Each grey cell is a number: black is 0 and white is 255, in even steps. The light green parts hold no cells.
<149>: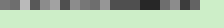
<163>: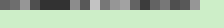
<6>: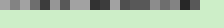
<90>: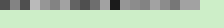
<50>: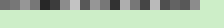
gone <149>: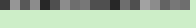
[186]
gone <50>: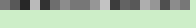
[69]
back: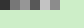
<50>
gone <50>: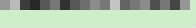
[174]

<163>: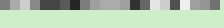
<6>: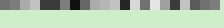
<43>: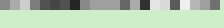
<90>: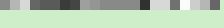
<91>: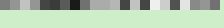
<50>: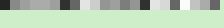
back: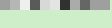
<43>
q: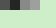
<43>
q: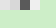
<43>
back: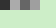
<43>
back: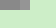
<90>
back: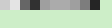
<163>

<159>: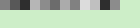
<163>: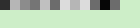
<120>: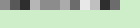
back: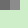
<159>
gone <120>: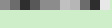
[171]
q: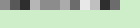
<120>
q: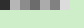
<159>
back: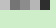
<163>
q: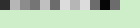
<163>
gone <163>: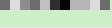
[117]

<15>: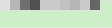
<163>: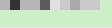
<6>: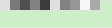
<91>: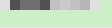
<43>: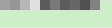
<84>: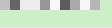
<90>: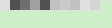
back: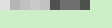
<91>
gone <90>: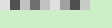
[213]
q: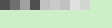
<90>
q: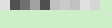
<90>

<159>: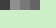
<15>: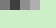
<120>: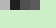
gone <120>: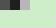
[90]
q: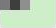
<15>
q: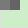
<159>
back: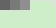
<159>

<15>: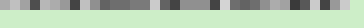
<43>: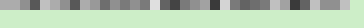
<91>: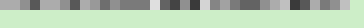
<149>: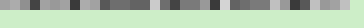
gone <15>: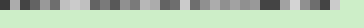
[78]
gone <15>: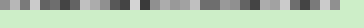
[78]
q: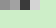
<43>
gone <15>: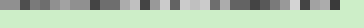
[183]
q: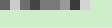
<149>
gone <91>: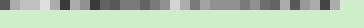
[133]
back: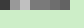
<149>

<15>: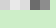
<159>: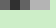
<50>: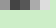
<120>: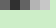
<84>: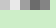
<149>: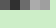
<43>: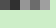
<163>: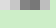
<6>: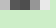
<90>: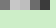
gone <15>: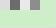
[211]
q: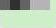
<159>
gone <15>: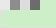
[211]
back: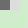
<15>
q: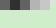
<120>

